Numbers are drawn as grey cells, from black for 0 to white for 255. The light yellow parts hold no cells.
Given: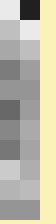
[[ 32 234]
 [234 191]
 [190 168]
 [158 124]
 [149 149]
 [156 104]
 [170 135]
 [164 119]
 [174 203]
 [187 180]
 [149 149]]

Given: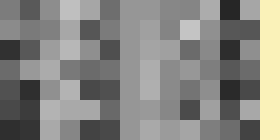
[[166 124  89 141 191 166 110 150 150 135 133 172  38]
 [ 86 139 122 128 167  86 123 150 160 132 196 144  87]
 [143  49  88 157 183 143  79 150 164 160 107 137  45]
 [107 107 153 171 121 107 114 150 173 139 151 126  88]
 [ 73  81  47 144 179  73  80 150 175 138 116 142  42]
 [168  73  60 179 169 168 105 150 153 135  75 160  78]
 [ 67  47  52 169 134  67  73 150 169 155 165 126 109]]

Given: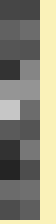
[[ 69  70]
 [108  97]
 [ 83  85]
 [133  51]
 [148 149]
 [108 198]
 [ 84  90]
 [119  50]
 [ 77  36]
 [111 107]
 [ 94  77]]

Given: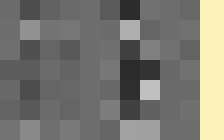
[[103 107  78  98 106 110  90  44 113 109]
 [113 110 145 115 118 110 108 175 101 109]
 [ 99 111  80 101  89 109 112  64 128 113]
 [113  93  92 107 100 109 119  43  51 104]
 [106 104  77 101 103 110 104  47 192 106]
 [112  99  89 108 101 109 125  65  97 106]
 [109 115 137 111 121 110 101 161 160 109]]

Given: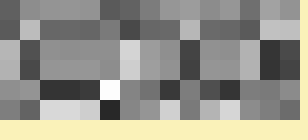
[[147  96 141 148 149 147  90  98 124 150 156 140 150 111 162]
 [191  90 188 103 104 102 122  73 103 105 183 106 103  90 193]
 [ 74 182  81 144 142 143 143 212 156 143  68 145 143 178  53]
 [ 68 178  73 149 150 150 141 206 158 146  65 149 148 178  52]
 [139 143 148  52  52  59 253 132 114  57 125  79  53 125 122]
 [108 126  99 216 217 206  40 134 149 208 122 180 214 140 126]]

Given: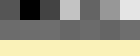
[[229  85   1  67 195 100 151]
 [110 108 109 110 103 107 101]]
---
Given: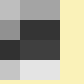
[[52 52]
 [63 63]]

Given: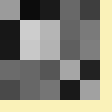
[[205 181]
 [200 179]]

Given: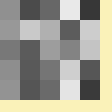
[[201 176]
 [ 91 157]]

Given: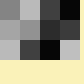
[[146  44]
 [ 64   6]]

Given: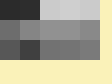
[[133 145]
 [ 64 114]]

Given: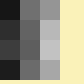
[[ 99 184]
 [ 94 194]]
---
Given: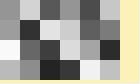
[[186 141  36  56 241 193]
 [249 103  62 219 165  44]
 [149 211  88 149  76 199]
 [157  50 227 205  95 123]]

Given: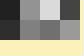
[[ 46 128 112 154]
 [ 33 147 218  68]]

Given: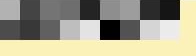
[[ 76  56  96 190 227   0  82 213 235]
 [178  68 116 110  36 142 157  42  21]]

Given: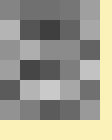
[[180  85  63  99 167]
 [159  70  85 126 194]
 [146 126  91 105 153]
 [132 112 112 118 159]
 [146 174 139 139  99]
 [ 91 180 201 167 112]]

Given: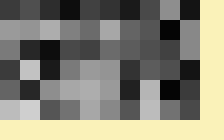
[[122  39  13  73  65 107  92  79  65 136]
 [ 59 194  26 122 154 148  51  92  79  20]
 [ 59  79  45  13  65  51  26  73 142  20]
 [188 207  85 114 167 136  85 188 114  73]
 [100  39 142 167 173 154  33 181   5  59]
 [154 148 173 128 107 167 100  85   5 136]]

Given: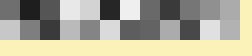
[[199 126  58 186 132 218  93  99 171  72 224 178]
 [111  30  85 232 211  38 239 105  58 118 144 171]]
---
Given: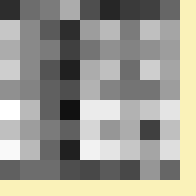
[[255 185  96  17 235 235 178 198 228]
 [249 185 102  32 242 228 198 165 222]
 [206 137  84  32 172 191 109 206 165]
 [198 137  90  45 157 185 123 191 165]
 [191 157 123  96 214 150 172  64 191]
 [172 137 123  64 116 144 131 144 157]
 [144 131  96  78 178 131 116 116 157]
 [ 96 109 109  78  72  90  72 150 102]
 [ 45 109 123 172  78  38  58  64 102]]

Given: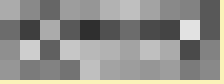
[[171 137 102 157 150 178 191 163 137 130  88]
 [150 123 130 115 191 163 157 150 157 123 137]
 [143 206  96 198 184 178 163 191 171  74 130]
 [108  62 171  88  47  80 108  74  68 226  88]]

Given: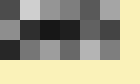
[[142  46  23  31  97  68]
 [ 76 207 149 126  89 165]
 [ 39 118 157 104 180 126]]

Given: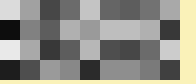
[[233 169  56  93 183  78  71 107 204]
 [219 161  71 107 196 101  93 114 169]
 [ 29  78 154 136  43 142 142 122  64]
 [ 13 129  93 176 154 190 190 176  56]]

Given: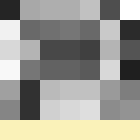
[[248 118  98  98  90 216  31]
 [241 105 112 118 105 201  43]
 [216 180  72  72  64 180  84]
 [160  49 186 193 193 154 126]
 [133  49 208 216 222 140 147]
 [ 37 168 174 174 193  78 255]]

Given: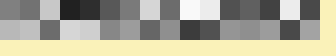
[[184 192 108 214 207 135 156 102 143  60  81 149 143 156  73 163]
 [128 114 200  33  46  88 122 214 108 249 236  81  96  66 236  73]]

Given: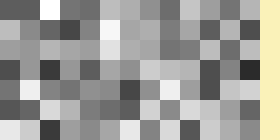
[[232 204  58 158 138 166 232 131 217  86 204 174 138]
 [189 138 101  71 131 247 166 174 124 166  93 181  78]
 [158 151 181 166 158 225 174 166 116 124 189 109 189]
 [116 239 131 116 144 138  71 144 239 158  78 197 210]
 [ 93  93 255 116 109 189 174 144 109 197 158 116 181]
 [ 86 101 217 181 124 109  93 210 138 217 197 158 101]
 [ 78 151  58 151  93 166 144 204 189 181  78 131  43]]
